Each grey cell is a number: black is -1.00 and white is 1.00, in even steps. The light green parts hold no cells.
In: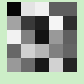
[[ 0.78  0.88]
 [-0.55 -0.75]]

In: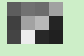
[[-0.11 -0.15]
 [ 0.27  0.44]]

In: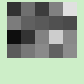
[[-0.13 -0.53]
 [-0.25 -0.30]]

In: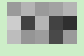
[[ 0.41  0.21]
 [-0.48  0.42]]

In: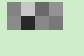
[[ 0.56 -0.17]
 [-0.69  0.07]]

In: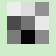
[[ 0.73  0.14]
 [-0.09  0.83]]

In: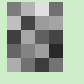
[[ 0.41  0.76]
 [-0.47  0.22]]
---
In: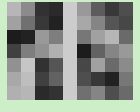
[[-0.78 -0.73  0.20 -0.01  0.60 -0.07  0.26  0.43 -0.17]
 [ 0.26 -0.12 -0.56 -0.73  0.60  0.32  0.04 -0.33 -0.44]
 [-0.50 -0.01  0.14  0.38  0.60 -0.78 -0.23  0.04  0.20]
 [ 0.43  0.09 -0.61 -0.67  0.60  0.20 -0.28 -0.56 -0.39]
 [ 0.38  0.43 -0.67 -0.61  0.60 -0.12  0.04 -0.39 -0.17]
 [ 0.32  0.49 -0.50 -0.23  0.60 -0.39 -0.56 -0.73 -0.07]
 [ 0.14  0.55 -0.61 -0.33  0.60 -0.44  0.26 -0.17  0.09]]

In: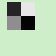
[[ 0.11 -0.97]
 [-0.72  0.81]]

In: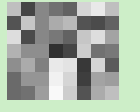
[[ 0.50 -0.46  0.06 -0.11 -0.23  0.67  0.83  0.50]
 [ 0.73 -0.41  0.06 -0.06 -0.23  0.55  0.73  0.28]
 [-0.17 -0.11  0.23  0.95  0.61 -0.35  0.34  0.50]
 [ 0.40  0.11  0.11 -0.62 -0.46  0.61 -0.11 -0.06]
 [-0.17  0.17  0.17  0.89  0.67 -0.51  0.28  0.23]
 [ 0.11  0.34  0.00  0.83  0.78 -0.56  0.67 -0.29]
 [-0.35  0.55  0.06  0.34  0.45 -0.35 -0.41 -0.23]]

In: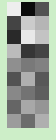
[[ 0.87 -0.91 -0.36]
 [ 0.47 -0.58 -0.47]
 [ 0.22 -0.15  0.37]
 [ 0.07 -0.10 -0.26]
 [ 0.12 -0.05  0.01]
 [-0.21  0.32  0.17]
 [-0.36  0.37 -0.31]
 [-0.47  0.59  0.42]
 [-0.68  0.82  0.53]]

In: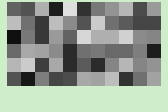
[[-0.35 -0.82 -0.01 -0.46 -0.40  0.32  0.27  0.48 -0.61 -0.12  0.27]
 [-0.23 -0.35  0.37 -0.77  0.74 -0.61 -0.06  0.15  0.43 -0.40  0.21]
 [ 0.48 -0.12 -0.56  0.48  0.09 -0.35  0.59 -0.12 -0.29 -0.46 -0.46]
 [-0.88 -0.06 -0.56  0.21 -0.23  0.69  0.37  0.37  0.64  0.09  0.04]
 [-0.18  0.32  0.27  0.09 -0.66 -0.12 -0.06 -0.18 -0.18 -0.01 -0.77]
 [ 0.43  0.59 -0.51  0.32 -0.66 -0.29 -0.66  0.04  0.43  0.04  0.15]]

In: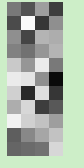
[[ 0.63 -0.69  0.74 -0.58]
 [ 0.12 -0.46  0.41  0.36]
 [-0.05 -0.36  0.24 -0.52]
 [-0.21 -0.16 -0.11  0.69]
 [ 0.01 -0.11  0.18  0.41]
 [-0.26  0.07  0.30  0.52]
 [ 0.58  0.18  0.84 -0.05]
 [ 0.90  0.63  0.52  0.24]
 [ 0.36  0.69 -0.52 -0.31]
 [ 0.84  0.79  0.12 -0.92]
 [-0.41  0.96 -0.58  0.12]]

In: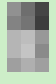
[[ 0.14 -0.14 -0.46]
 [ 0.03 -0.09 -0.52]
 [ 0.25  0.37  0.25]
 [ 0.42  0.48  0.19]
 [ 0.42  0.54  0.08]]
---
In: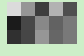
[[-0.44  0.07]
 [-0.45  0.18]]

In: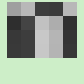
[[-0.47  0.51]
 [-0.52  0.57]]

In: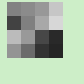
[[ 0.00  0.32]
 [ 0.20 -0.44]]

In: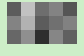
[[ 0.40 -0.28]
 [ 0.12 -0.64]]

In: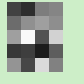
[[ 0.13  0.25]
 [ 0.95 -0.36]]

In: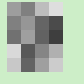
[[ 0.18 -0.21]
 [ 0.25 -0.23]]

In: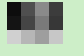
[[-0.46 -0.04]
 [ 0.43  0.24]]
